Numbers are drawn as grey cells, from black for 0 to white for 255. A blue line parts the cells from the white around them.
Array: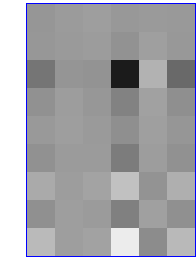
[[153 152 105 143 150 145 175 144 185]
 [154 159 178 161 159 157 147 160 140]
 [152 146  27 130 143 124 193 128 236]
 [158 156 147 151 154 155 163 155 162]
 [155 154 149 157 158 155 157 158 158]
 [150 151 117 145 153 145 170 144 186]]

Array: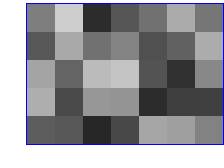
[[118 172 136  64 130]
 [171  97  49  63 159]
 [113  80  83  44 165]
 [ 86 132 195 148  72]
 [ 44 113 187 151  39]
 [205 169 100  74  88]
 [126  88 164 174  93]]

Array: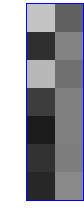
[[ 97 131 112 128 128 125 137]
 [195  47 183  61  27  50  39]]

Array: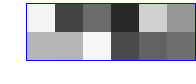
[[151 111]
 [208  98]
 [ 41  74]
 [108 246]
 [ 68 181]
 [245 182]]

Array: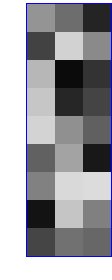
[[ 36 138  51  68  96  24 220 128 103]
 [109 210  11  38 144 163 217 197 113]
 [148  66 183 198 211  97 129  19  69]]

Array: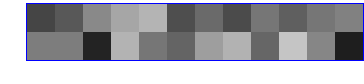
[[129  30]
 [118 134]
 [ 95 197]
 [118 102]
 [ 75 178]
 [106 158]
 [ 78 100]
 [180 118]
 [166 179]
 [137  35]
 [ 88 125]
 [ 69 125]]

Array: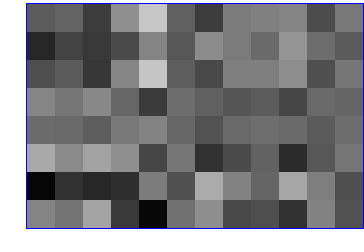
[[120  91 117 101 109 117  79  81]
 [ 76 109  79 105  91  87 126 130]
 [132 148 142  70 106  43 166  49]
 [128 106 126  92 110  98 101  78]
 [124 122 126  86 105  75 130  72]
 [ 60 140  73  96  82  49 170 142]
 [ 96  87  93 109 102 118  80 113]
 [198 132 197  59 131  70 124   7]
 [143  75 134 102 120 143  46  56]
 [ 60  56  54 136  93 162  39 164]
 [ 99  67  90 118 105 138  49 115]
 [ 92  38  78 133 108 169   6 132]]
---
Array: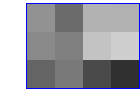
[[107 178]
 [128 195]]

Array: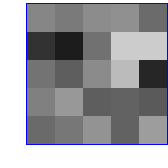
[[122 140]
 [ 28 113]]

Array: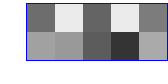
[[235 100]
 [153  92]]

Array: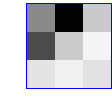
[[  2 202]
 [203 244]]

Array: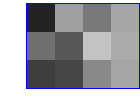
[[159 120]
 [ 87 195]]

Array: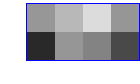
[[184 220]
 [150 131]]
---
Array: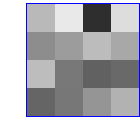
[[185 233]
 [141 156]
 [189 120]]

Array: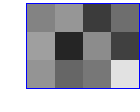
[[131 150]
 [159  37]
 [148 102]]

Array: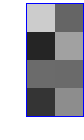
[[204 101]
 [ 37 161]
 [107 106]]

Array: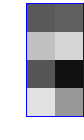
[[ 89  96]
 [192 214]
 [ 85  17]]

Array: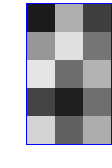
[[ 27 175]
 [150 224]
 [229 109]]

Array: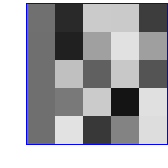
[[112  41]
 [111  32]
 [111 192]]

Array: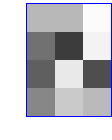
[[184 184]
 [113  60]
 [ 95 233]]

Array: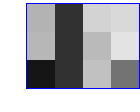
[[179  49]
 [183  49]
 [ 21  49]]

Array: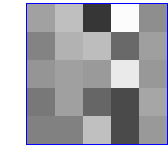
[[161 191]
 [131 178]
 [149 160]]
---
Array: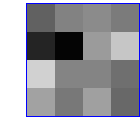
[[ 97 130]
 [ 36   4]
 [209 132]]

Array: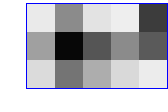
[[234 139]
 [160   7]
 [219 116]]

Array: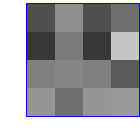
[[ 79 142]
 [ 55 124]
 [128 134]]

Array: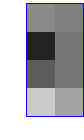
[[139 127]
 [ 34 117]
 [ 92 118]]

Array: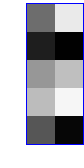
[[109 234]
 [ 30   1]
 [151 191]]

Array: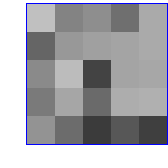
[[192 131]
 [101 152]
 [138 188]]

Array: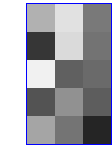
[[177 225]
 [ 54 218]
 [241  96]]
